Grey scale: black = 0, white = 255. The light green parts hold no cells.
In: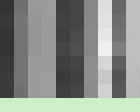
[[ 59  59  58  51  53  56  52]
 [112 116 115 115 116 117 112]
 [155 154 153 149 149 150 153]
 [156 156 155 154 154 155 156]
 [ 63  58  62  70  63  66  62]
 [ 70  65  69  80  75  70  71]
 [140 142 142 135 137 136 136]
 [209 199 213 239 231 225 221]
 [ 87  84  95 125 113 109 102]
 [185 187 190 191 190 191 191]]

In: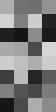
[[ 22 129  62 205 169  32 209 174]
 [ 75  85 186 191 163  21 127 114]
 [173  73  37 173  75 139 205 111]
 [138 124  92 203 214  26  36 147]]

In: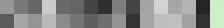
[[ 92 150]
 [166 121]
 [148 102]
 [184 202]
 [139 105]
 [117 101]
 [ 96  69]
 [112  48]
 [148 126]
 [ 51  68]
 [166 164]
 [190 210]
 [191 166]
 [162 180]
 [ 49  37]]

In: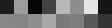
[[134  29]
 [132 156]
 [143   7]
 [168  66]
 [122 183]
 [126 141]
 [ 89 229]
 [ 53  22]]

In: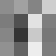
[[145 134 124 141]
 [ 99  52  80 161]
 [237 201 226 132]
 [125 119 126 206]]

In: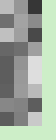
[[ 92 135  96  93  93 103 192 111 188]
 [127 131 155 153 147 111 159 163 150]
 [201  93 186 222 221 159  73 139  54]]

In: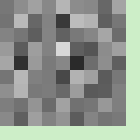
[[137 126 143 117 166 154 131 115 119]
 [ 95 114 180 183  48  92 118 185 141]
 [159 148 121 128 154 158  94 103 161]
 [130 107 124 123 122 130 132 131 136]
 [147 162 105  72 135 216  97  57 181]
 [ 92 113 156 178  42  95 121 188 140]
 [132 118  90 160 109  85 134 179 136]
 [116 152  93  91 142 140 166  95 103]
 [121 127 128 120  95 160 108 119 164]]
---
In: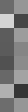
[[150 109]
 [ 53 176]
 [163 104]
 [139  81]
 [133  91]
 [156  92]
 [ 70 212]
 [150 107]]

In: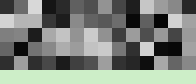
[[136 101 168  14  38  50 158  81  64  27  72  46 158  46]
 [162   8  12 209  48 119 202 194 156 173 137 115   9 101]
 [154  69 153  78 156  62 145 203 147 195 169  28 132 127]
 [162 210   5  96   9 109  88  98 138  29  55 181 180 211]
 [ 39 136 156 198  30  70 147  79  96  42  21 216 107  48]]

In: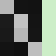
[[190  16  19]
 [ 21 182  25]
 [ 20 194  27]
 [ 18  19 184]]

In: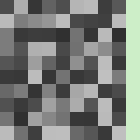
[[191  57  86 105 190 189  62 113 187]
 [ 75 186  54  55 115 135 161  48 116]
 [ 57 188  85 172 121 161  76  58  81]
 [ 75  61 183 167  60 129  52 124 104]
 [124 192  63  56 115  54 188  56  58]
 [ 57 189  83 144  64 100 158  73  85]
 [ 86 140 165 113  73 178 176  84 124]
 [ 47 186  53 115  48  60  61  57 124]
 [187  64  67  73 188 150 139 125 186]
 [ 88  61 186 181  78  98  54 173  76]]

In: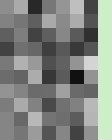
[[145  66 134  84 155 118 133]
 [181  92 110 116 184 104 133]
 [184 129 113  73 130 170 124]
 [100 106 160 108 107 132 147]
 [147  17  91  55 172 100 108]
 [212 148  97  80 153 177 121]
 [ 85  57  89  63 103 112  66]
 [ 48  90 135  95  66 126  95]
 [ 83 171 138 169  95 118 130]
 [ 67 191 149 119  40 170 141]]

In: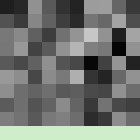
[[107 141  57  44 109 128 121  89 115 125]
 [ 63  72 115  57 100 139  99  83 111  91]
 [109 145  70  74  94  89 111  99 110 142]
 [146 104  36  52 175 121 139  71 141 153]
 [ 34 149  65   7  72  84 144  97  73  89]
 [146   5 120 128 181 146  90  66 152 119]
 [164  31 146 198 148 113  61  96 137 120]
 [ 77 163 104 117  42  62  97 134  59  82]
 [ 57 101 157 156  35  50  89 145  39  31]]
